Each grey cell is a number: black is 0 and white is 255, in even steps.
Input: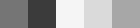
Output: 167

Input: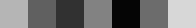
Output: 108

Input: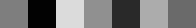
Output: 126

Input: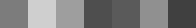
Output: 124

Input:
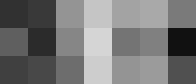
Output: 122

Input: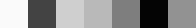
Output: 146

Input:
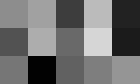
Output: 118
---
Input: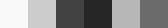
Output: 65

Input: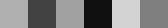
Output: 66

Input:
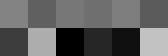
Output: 16

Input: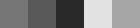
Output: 89

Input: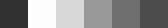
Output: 76

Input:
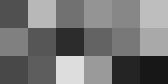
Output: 36
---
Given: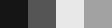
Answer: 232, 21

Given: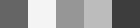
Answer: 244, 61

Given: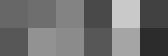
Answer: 201, 44

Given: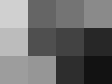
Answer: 208, 18

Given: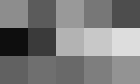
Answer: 221, 14

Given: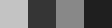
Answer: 195, 31
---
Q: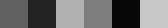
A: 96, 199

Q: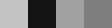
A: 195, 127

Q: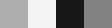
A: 174, 130

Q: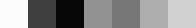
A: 252, 208

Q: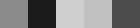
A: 139, 75

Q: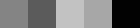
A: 132, 2

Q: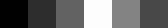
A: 1, 72

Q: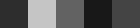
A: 45, 68

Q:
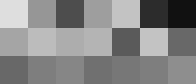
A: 222, 142
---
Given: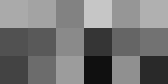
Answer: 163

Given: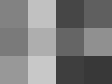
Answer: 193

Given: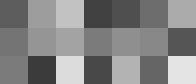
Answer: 157

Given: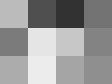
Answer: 79

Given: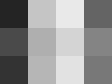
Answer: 197

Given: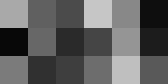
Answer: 96

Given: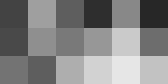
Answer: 159

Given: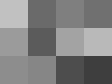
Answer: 106
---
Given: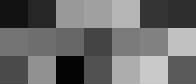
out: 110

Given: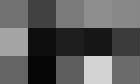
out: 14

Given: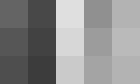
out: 66

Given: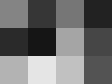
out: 21

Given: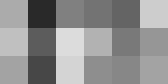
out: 92

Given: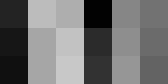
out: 166

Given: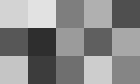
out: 46
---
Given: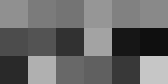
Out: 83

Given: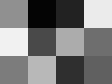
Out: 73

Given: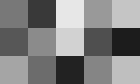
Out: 139

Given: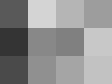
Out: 136

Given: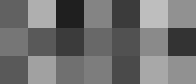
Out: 89

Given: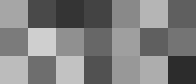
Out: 207

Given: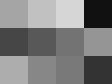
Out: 88

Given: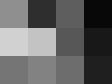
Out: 195

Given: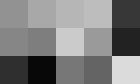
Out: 126

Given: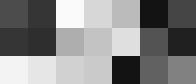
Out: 46
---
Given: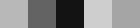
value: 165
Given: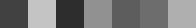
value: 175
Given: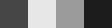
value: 28
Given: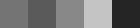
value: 37
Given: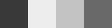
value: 105
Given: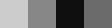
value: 107
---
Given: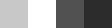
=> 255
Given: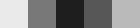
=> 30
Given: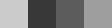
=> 56
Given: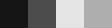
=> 76
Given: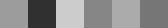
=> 134
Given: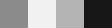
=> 241
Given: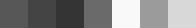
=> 249
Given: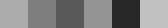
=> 148
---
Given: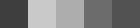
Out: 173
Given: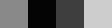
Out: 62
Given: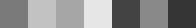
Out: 166
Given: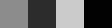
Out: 203
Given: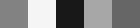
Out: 24
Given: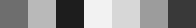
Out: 29
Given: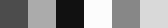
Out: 17
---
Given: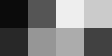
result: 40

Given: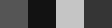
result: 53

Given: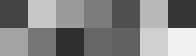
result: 53

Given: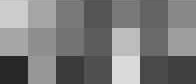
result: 59

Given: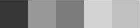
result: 124

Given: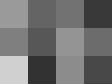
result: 57

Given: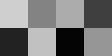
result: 34
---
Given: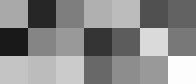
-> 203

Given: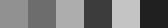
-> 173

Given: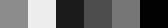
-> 27

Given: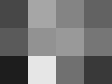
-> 112

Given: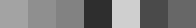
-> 130

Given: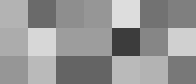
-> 100
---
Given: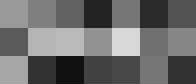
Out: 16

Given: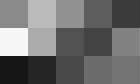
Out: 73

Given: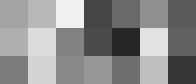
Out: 138

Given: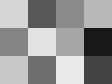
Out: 233

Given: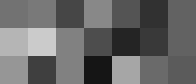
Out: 129

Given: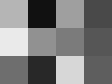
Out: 215

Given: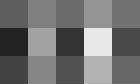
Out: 81

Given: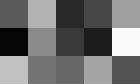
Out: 103

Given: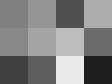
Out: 235
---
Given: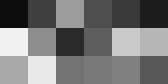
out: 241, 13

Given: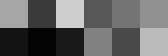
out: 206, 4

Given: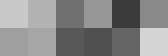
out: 212, 59

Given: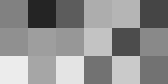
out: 236, 36

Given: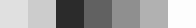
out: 253, 43

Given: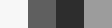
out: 247, 45

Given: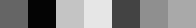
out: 230, 4
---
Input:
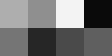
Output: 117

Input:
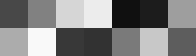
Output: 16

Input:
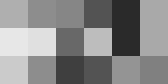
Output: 42

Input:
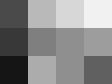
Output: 56

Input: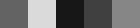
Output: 134

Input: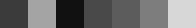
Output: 92

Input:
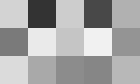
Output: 177

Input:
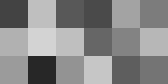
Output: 163
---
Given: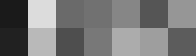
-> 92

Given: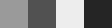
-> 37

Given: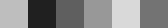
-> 115

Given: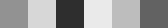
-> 98

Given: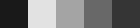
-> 53

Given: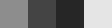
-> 229
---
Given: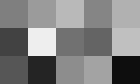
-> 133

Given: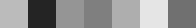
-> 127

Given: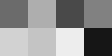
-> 129

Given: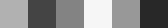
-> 246

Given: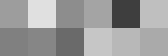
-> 164

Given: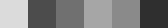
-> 166

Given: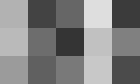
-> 222

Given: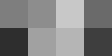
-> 106

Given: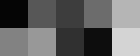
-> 108

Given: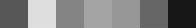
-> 164
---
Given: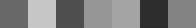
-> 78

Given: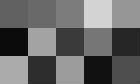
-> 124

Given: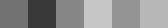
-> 134

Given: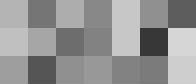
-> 173

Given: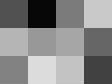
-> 123

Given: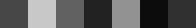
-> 97

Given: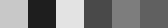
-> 227

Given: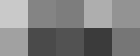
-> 125

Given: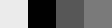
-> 87
